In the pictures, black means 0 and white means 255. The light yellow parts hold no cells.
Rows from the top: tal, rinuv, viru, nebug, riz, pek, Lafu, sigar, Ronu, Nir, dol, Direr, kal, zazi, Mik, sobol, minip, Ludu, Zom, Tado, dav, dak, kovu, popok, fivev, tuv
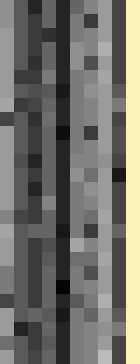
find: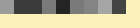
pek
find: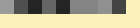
Direr
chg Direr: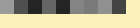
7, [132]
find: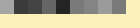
sigar
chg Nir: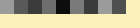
4, [101]

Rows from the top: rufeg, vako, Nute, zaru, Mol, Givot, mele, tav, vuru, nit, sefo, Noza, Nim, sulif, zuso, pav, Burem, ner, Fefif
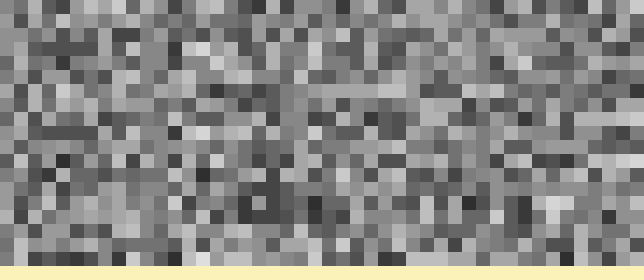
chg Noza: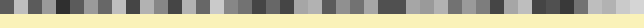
26, [103]
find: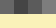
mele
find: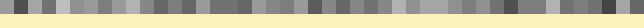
vako
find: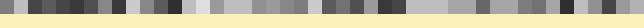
Fefif
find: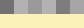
tav
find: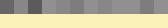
sulif

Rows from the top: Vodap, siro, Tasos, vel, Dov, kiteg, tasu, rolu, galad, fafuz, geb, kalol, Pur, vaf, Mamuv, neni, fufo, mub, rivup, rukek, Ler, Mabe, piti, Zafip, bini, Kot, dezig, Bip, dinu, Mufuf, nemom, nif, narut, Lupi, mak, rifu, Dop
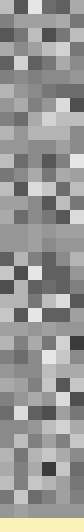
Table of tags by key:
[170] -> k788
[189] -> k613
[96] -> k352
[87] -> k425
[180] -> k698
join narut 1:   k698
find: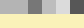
Mabe
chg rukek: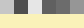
5, [96]
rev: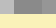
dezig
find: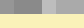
dezig
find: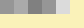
rolu

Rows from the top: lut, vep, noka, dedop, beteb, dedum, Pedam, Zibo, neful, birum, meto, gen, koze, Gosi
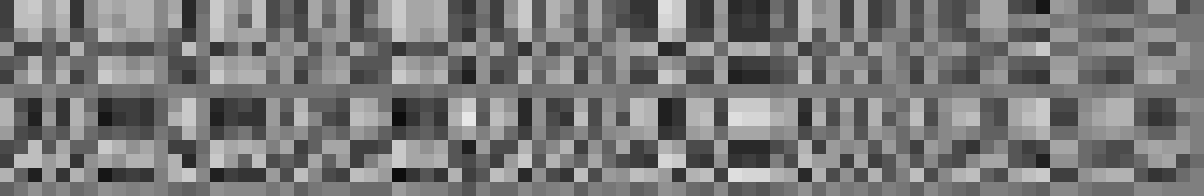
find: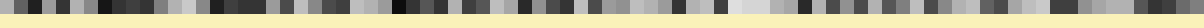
koze
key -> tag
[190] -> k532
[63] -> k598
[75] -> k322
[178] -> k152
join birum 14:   k152

